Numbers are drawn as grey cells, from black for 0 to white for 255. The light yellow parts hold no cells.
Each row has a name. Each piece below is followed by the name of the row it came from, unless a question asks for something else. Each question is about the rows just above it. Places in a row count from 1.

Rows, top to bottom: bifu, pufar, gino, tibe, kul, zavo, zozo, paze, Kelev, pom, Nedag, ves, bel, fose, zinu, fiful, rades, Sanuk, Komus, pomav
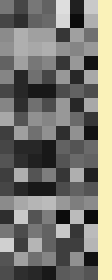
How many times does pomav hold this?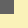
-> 1
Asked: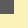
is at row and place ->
pomav, 5
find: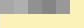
tibe

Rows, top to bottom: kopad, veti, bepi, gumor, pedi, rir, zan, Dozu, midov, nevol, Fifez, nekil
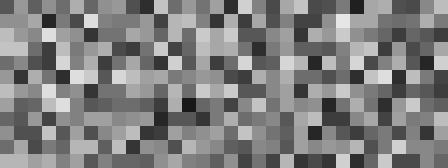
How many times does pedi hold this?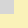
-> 4
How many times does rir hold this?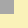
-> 1

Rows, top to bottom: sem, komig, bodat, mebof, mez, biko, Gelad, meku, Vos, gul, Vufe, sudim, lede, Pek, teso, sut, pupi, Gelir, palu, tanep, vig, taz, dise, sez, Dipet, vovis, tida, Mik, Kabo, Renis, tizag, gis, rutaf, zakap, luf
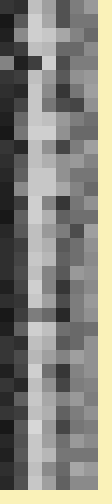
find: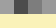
taz
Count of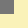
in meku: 1
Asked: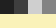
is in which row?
teso

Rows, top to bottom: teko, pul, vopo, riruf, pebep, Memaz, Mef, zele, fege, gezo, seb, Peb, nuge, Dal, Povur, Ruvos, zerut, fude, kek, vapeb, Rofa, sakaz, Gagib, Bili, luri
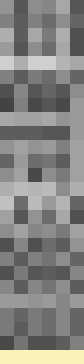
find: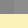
zerut
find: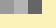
Povur
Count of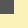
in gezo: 2

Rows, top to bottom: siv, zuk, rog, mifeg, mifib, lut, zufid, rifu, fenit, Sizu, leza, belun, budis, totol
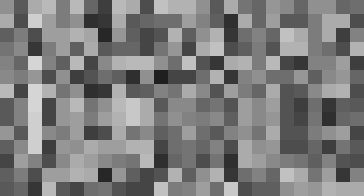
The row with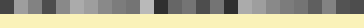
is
belun
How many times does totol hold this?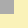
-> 2
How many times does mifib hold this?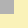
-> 2
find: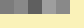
fenit
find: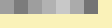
fenit
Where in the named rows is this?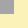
rog, 7

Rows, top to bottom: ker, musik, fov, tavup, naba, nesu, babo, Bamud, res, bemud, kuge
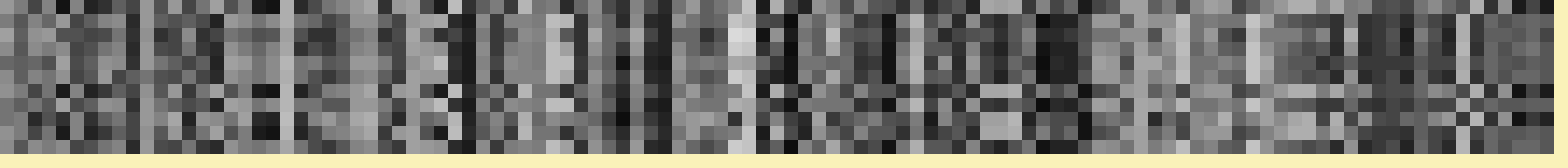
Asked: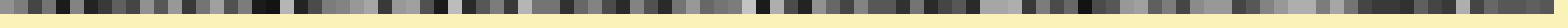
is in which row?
bemud
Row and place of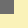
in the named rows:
naba, 61
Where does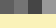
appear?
res
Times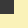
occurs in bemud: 8
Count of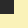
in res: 5
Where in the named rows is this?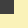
res, 57

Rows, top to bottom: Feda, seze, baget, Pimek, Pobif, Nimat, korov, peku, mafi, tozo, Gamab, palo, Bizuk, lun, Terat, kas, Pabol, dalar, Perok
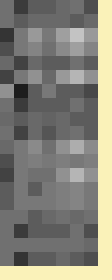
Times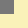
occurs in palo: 3
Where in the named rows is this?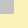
baget, 6
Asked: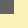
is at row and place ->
mafi, 4
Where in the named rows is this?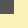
tozo, 4
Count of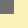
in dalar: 6

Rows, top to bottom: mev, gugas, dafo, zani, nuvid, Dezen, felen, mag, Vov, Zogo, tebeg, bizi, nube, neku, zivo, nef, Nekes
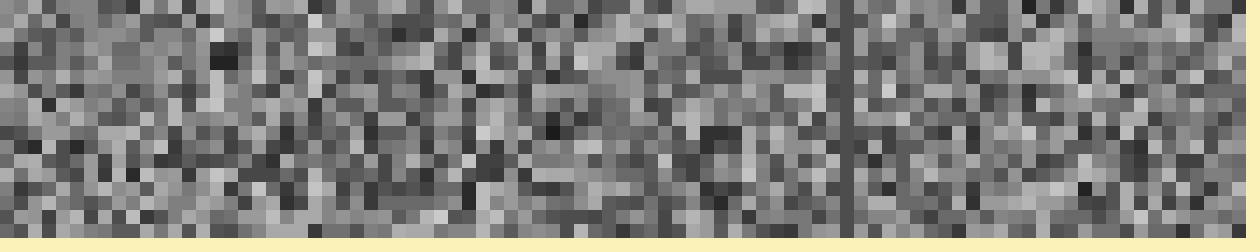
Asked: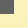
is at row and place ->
Vov, 66
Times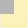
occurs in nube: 6
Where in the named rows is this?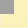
bizi, 9
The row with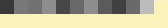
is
felen

